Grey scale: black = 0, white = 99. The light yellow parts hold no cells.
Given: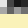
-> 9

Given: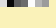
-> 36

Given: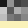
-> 24

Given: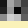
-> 48

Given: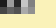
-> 16

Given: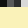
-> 18

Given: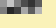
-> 48
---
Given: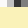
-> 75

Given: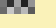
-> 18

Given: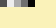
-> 92

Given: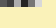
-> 24

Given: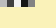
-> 25

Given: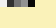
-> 19
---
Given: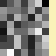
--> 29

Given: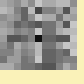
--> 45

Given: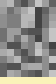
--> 38

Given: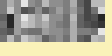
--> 38

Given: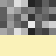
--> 31
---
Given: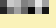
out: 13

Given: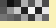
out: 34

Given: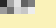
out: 60

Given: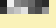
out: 23

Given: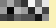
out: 61

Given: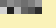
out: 81

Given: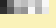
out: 19

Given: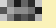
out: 33

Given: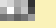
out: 66
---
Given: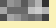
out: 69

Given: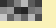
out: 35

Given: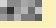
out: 60

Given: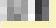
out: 21

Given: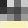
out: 43

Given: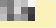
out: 74
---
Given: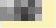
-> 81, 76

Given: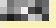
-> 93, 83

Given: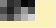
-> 82, 70

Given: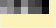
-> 73, 67

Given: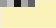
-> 76, 65

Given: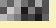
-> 78, 72

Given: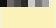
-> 79, 63

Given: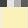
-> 89, 68

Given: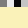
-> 92, 76

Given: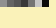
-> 77, 56
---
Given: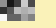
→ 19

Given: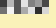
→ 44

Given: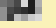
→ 56

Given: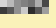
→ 23

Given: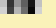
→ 81

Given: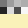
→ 14

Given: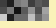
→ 30

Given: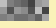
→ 59
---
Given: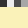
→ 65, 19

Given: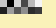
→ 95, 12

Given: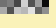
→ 4, 66

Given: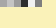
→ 49, 65

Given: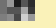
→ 17, 49

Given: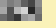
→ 54, 42
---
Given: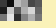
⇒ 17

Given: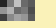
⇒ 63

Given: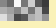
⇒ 28

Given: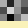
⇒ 45

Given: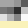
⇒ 52

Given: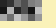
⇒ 75

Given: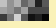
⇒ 81

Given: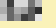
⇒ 56
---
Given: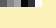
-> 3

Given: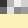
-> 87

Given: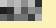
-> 45

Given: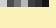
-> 25

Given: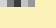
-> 23

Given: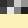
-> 89

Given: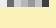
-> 59
